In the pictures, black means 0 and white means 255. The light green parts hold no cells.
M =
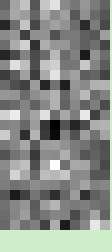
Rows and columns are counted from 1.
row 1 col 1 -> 98
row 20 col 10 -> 96
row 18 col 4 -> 105
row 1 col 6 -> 225
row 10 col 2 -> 148
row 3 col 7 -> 146
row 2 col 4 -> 101
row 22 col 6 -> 133
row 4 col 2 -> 151
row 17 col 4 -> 78
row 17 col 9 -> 166
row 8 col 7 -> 142
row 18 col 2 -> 211
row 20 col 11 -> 112
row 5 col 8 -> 120
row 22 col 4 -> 97
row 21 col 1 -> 114
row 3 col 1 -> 37
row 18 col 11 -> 86
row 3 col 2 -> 109
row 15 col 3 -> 167
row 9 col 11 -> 179
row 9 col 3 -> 64
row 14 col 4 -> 179
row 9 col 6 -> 114
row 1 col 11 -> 97
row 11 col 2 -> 107
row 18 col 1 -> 129
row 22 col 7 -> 130
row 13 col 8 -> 37
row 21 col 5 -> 157
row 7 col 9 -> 200
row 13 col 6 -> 1
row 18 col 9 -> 139
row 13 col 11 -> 178
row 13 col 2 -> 135
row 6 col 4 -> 75
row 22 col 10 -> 164

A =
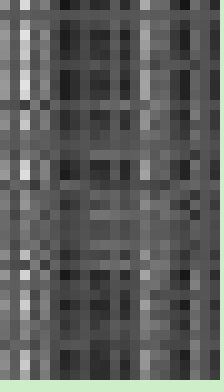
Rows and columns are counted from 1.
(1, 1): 153
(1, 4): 96
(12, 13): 53
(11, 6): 97
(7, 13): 61
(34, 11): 70
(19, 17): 62
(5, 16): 107
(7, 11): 73
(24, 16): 90
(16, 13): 93
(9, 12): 84
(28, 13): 42
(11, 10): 84
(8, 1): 147
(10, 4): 93
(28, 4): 92
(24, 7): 71
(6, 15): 146
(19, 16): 70
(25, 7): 64
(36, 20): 115
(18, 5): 128
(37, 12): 81
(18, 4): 89
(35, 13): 66
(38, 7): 52
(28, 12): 85
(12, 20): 121
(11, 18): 76
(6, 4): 79
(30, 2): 91
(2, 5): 88
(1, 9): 69
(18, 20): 92
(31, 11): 40
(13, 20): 81
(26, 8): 54

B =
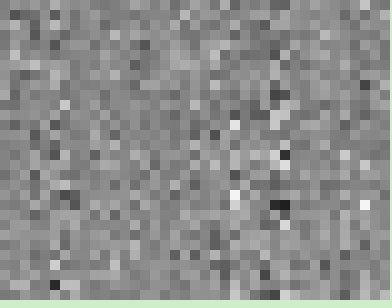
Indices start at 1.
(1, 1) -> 126
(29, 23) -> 118
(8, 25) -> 141
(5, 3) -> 129
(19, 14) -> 112
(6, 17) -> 147
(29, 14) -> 136
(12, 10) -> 129
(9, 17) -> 142
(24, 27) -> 164
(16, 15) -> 152
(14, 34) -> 125
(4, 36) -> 129
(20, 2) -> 131
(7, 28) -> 171
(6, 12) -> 143
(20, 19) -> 132
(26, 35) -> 95
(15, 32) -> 147
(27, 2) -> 128
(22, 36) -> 148
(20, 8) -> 95
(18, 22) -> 147
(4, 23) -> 137
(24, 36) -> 138
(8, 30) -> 130
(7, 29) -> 104
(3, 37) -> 152
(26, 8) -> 136
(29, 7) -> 188
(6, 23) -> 110
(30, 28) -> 70
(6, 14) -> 139
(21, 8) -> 85
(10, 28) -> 69
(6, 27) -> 116
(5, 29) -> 118
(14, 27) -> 121
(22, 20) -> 149
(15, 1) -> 127

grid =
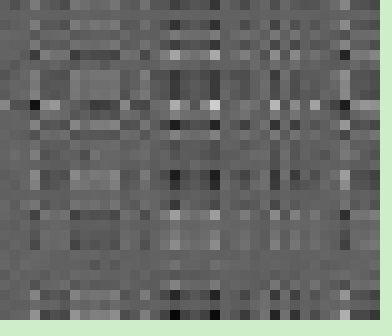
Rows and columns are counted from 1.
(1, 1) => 95
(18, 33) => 98
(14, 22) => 128
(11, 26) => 110
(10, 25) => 80
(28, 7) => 96
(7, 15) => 94
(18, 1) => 93
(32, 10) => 127
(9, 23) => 98
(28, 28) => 90
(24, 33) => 97
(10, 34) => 97
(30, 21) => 75
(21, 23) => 101
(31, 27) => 110
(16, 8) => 95
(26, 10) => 101
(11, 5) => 139
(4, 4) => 88
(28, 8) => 104
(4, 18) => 120
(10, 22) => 58
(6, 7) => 113
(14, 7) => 109
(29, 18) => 130
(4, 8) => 89
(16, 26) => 105
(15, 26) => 94
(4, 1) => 103
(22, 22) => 157
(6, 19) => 120
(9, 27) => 108
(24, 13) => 104
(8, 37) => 83
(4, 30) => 115
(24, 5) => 107
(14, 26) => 102
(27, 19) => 99
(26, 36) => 97

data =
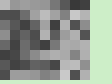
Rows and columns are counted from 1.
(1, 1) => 185
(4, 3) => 98
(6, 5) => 163
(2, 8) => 200
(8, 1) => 77
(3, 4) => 99
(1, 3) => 158
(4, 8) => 176
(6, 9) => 176
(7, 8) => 188
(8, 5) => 129
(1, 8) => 57
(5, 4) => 82
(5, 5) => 64
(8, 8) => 80
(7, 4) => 98
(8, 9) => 177
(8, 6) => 140
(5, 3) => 108
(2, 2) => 77
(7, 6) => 71
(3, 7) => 178
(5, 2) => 66
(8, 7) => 201
